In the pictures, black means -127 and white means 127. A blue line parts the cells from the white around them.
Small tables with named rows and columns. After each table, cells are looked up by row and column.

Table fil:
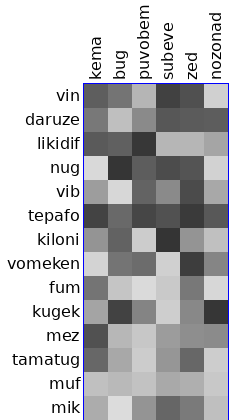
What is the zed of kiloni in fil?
20
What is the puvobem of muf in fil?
66
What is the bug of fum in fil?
69
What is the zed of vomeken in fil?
-66
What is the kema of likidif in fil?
-37
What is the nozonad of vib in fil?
40
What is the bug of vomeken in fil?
-11
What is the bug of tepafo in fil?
-22
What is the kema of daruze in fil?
-7
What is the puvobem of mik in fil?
20
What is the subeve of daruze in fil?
-40
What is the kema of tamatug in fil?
-24
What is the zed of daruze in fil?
-36
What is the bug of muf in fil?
57
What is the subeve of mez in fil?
28
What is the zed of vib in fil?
-52
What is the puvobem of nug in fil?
-34
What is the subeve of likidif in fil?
54
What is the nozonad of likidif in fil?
37
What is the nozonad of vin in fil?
80

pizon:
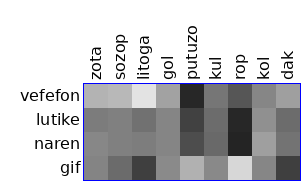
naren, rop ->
-91
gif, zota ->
4
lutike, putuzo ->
-62
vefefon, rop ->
-41
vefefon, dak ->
31
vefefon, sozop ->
56
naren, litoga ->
-2
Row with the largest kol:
naren

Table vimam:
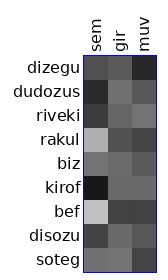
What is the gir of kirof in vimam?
-21
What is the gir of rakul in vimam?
-46
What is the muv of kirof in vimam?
-21
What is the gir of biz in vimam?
-20
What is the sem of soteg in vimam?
-15
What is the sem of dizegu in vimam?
-47
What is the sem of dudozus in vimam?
-84
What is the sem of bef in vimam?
64

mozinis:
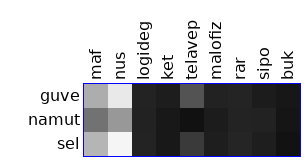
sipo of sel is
-97
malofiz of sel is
-97
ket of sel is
-103
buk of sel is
-109
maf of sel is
53
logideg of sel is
-92
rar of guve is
-91
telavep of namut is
-110
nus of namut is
24
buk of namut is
-106
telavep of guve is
-44
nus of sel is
117
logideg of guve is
-92
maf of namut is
-13
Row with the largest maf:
sel

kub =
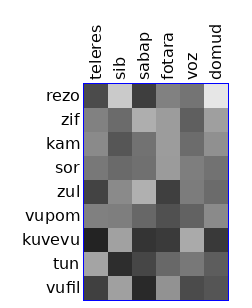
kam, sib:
-41
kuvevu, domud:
-70
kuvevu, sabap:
-75
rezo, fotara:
1
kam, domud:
16
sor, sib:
-21
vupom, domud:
10
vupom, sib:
-1

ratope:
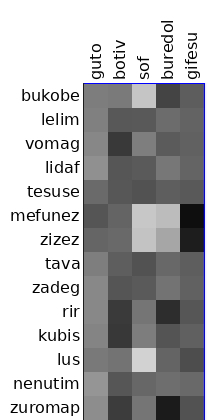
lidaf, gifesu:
-27
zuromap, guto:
13
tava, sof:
-45
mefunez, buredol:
60
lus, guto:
-6
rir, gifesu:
-41
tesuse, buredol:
-33
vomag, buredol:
-36
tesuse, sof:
-45
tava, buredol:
-23
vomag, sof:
-1
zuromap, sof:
-10
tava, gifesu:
-33
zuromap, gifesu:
-45
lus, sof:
82

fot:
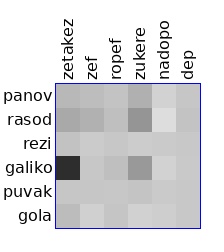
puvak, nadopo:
74
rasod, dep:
67
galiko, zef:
71
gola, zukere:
81
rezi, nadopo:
74
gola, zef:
80
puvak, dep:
72
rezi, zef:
75
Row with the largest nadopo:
rasod

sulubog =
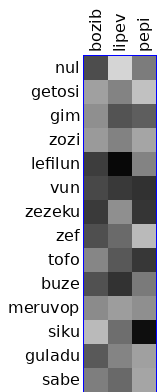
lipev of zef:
-21
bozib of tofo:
6
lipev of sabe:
-22
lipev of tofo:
-39
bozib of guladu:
-38
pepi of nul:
-3
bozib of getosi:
32
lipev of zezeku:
15
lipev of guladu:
4
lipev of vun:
-70
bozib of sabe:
-1
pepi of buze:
-5

